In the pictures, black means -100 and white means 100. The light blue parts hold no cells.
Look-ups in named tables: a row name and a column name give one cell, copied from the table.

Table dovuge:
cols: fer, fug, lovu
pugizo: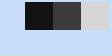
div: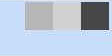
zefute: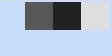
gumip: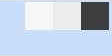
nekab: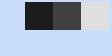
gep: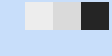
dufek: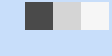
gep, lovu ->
-71
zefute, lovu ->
74
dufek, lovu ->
93
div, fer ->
43
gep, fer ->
86
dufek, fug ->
67
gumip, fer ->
93
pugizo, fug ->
-54
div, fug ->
64
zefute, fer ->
-32
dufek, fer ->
-42
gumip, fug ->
85
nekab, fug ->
-49
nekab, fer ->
-78
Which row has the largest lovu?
dufek

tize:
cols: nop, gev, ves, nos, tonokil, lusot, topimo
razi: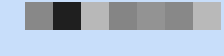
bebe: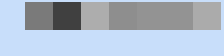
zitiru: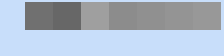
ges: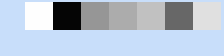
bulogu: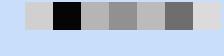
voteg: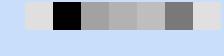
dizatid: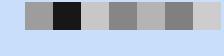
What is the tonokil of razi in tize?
15
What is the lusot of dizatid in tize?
0
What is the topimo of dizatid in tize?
61
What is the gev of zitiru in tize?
-19
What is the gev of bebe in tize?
-50
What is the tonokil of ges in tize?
51
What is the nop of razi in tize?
7
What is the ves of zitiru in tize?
25
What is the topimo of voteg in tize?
76
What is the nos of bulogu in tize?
14
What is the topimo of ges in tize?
76
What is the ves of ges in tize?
18
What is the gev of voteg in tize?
-99
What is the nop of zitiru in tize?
-12
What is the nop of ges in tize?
99
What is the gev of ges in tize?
-96

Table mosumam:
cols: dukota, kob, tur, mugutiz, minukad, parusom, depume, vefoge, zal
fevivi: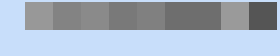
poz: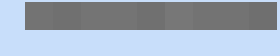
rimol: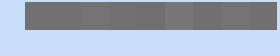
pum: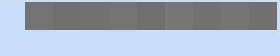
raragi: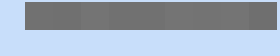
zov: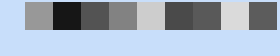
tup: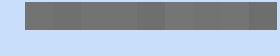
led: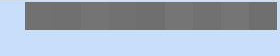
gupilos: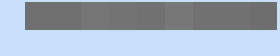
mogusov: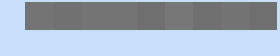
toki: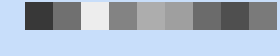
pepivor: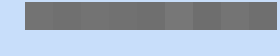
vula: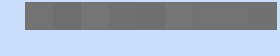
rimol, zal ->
-12
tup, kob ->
-12
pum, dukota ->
-10
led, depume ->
-11
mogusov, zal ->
-13
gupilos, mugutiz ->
-10
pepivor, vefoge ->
-9
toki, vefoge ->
-38
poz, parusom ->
-7
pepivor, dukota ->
-10
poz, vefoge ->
-10

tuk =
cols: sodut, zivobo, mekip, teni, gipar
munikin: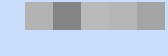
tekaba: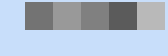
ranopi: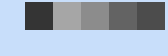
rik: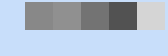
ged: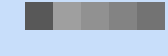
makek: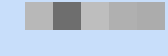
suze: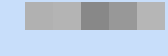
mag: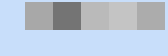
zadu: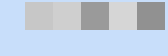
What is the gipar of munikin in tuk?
29
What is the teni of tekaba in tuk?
-29
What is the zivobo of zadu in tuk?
62
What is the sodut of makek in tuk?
44
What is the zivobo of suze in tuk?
41
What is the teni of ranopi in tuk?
-22
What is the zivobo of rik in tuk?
13

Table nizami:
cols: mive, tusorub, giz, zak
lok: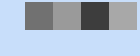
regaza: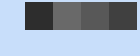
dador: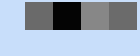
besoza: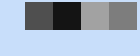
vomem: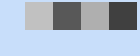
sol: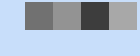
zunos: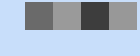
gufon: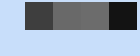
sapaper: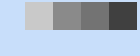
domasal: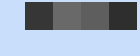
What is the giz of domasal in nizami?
-26
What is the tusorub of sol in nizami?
15
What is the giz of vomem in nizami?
37
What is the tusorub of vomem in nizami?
-31
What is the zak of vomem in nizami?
-50
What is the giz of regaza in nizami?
-31
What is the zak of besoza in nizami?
-2
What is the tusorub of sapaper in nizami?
8
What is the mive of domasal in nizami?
-58
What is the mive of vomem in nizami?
51
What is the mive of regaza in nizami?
-65
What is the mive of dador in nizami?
-17
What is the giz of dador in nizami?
6
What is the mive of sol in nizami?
-11
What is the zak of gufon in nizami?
-85
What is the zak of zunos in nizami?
19

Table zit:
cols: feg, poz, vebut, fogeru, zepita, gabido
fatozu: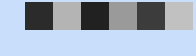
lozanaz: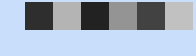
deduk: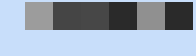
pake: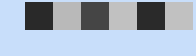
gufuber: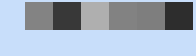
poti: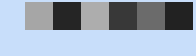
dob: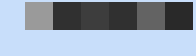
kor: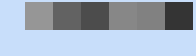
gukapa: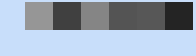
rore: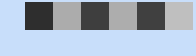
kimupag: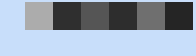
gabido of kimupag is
-71
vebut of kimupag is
-33
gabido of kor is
-59
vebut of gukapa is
4
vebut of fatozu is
-74
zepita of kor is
1
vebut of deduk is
-44
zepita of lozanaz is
-48
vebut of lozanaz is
-73
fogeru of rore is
36
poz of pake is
45
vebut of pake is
-46

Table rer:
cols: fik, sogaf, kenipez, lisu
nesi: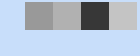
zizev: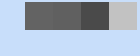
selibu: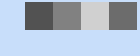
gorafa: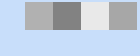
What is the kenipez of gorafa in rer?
83
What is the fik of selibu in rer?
-36
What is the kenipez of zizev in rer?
-42
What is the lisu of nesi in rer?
54
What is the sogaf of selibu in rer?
1
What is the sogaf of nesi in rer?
39
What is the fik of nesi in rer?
20
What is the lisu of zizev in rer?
52
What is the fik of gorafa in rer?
39
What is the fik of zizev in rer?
-22
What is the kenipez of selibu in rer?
63
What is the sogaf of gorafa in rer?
2
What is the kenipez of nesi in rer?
-57

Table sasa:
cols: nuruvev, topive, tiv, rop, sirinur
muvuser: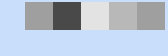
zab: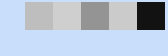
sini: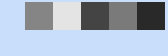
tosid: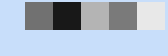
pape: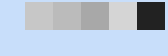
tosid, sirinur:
82
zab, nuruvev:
49
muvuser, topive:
-43
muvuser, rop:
44
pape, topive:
47
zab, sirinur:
-86
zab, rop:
59
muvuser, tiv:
78
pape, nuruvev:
56
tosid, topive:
-81
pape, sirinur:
-73
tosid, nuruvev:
-11
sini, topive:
79

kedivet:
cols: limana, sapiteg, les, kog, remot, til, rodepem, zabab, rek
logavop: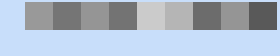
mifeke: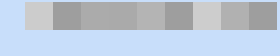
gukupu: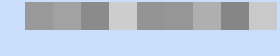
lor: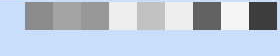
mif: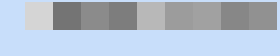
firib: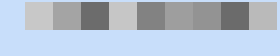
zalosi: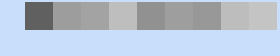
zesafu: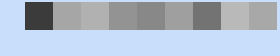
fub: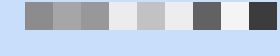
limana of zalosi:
-25
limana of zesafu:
-54
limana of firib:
57
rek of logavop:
-30
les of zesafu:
39
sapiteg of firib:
29
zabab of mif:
6
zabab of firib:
-16
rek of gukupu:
58
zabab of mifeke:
39
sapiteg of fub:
30
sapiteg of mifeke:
24
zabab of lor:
92
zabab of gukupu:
5

